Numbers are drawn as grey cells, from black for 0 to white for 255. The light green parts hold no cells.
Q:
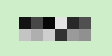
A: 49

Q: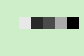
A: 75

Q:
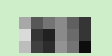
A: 147

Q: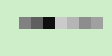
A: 181

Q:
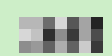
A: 98

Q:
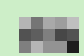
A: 147

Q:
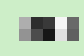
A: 23

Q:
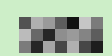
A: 176

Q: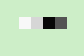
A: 214

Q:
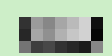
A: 39
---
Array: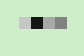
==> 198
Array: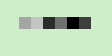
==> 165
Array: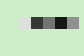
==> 222
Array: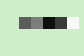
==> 92
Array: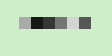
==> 170
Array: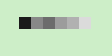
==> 26
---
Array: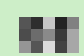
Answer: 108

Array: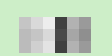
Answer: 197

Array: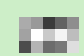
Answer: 255

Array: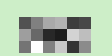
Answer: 104

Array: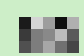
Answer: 125

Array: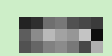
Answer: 139

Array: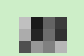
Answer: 37

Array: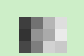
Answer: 147

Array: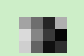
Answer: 133
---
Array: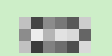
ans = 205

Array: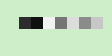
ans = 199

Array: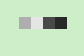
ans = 40

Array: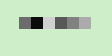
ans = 171

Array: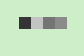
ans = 139

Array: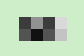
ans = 217

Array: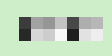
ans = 183

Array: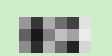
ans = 226
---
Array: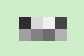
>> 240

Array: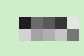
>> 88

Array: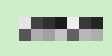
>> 48

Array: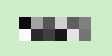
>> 86

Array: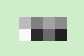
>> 163

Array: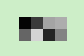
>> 164

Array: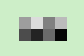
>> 128

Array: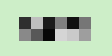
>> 27

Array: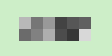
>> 153
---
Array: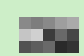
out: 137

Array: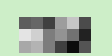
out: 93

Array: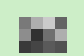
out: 121

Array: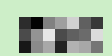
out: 44

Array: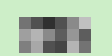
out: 115

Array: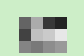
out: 100

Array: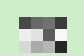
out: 72

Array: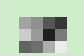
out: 163
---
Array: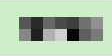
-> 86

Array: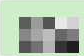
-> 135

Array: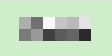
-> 174

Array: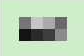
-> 117

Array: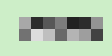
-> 168

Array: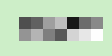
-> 79

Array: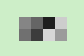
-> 133

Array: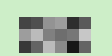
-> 157
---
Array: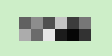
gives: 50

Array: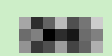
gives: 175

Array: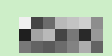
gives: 99

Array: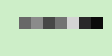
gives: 11

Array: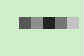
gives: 195

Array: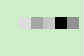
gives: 145

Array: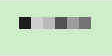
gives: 115
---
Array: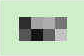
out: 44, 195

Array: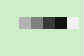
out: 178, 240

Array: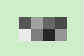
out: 85, 150

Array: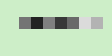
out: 116, 179

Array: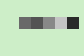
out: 105, 41

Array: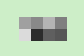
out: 160, 86
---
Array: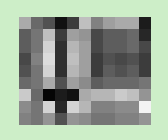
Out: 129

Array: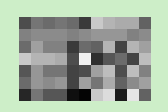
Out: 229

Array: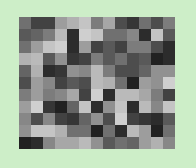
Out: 177

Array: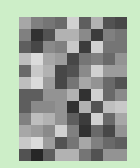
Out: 147

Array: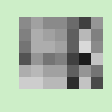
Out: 195

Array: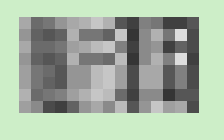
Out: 168

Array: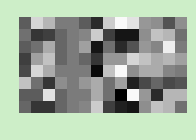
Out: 182
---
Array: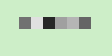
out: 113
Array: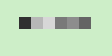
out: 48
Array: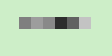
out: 127
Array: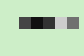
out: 69
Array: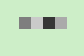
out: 126
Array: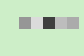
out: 150
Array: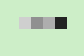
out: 207
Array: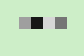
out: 159
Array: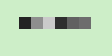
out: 35
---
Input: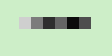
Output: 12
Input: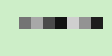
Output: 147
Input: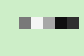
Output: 15
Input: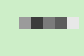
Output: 92
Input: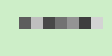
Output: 62
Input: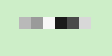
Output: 74
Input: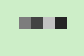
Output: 194
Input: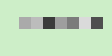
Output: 218
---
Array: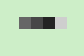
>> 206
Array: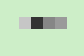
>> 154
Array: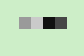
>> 70
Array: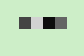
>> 100
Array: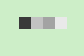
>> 233
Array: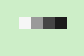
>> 27
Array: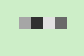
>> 105
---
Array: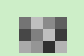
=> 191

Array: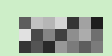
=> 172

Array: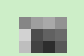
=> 97

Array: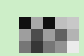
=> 97

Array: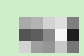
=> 247

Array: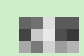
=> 78

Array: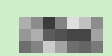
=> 69

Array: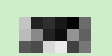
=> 147
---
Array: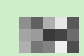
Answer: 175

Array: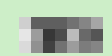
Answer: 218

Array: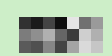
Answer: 90

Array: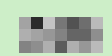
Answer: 131

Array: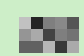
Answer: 97

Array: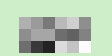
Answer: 110

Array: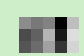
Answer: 85

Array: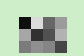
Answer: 123

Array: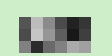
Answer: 129

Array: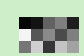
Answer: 118
